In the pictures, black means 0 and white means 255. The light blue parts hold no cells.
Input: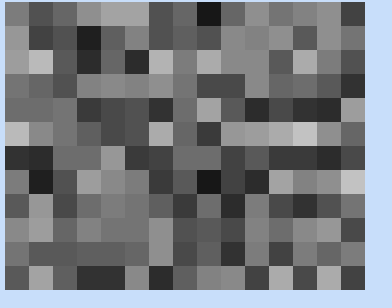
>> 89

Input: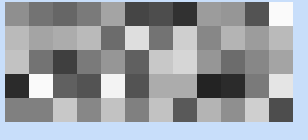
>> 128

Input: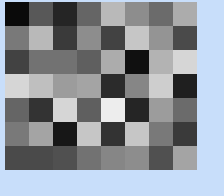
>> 74

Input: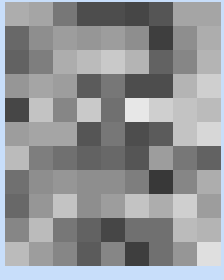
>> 187

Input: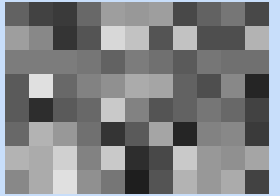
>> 136

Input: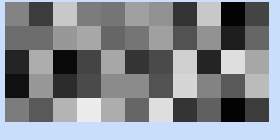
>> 124

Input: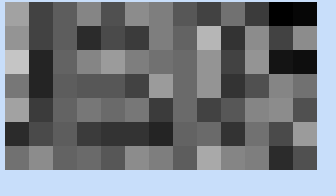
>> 113

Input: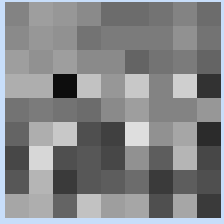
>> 166
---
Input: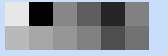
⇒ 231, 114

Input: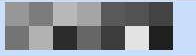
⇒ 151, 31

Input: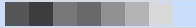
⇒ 86, 217

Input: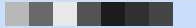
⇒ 184, 68

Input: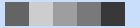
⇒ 100, 56

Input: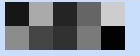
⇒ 22, 2
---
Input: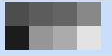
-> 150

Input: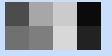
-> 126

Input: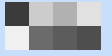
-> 107

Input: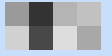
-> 72

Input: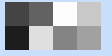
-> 223

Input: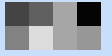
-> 220

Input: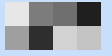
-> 46

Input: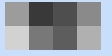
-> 120

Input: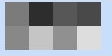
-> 197
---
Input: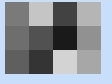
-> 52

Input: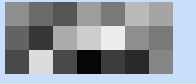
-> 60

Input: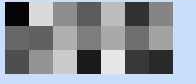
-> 231

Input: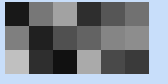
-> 170

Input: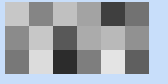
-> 126

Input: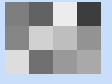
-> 112
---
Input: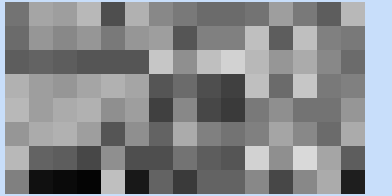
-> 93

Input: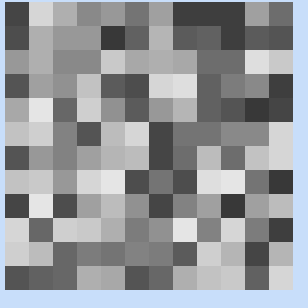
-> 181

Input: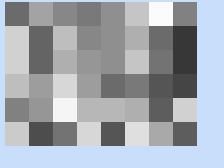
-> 209

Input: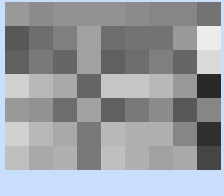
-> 47

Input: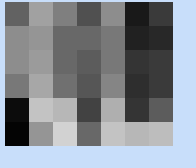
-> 92

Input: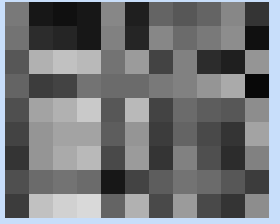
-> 60
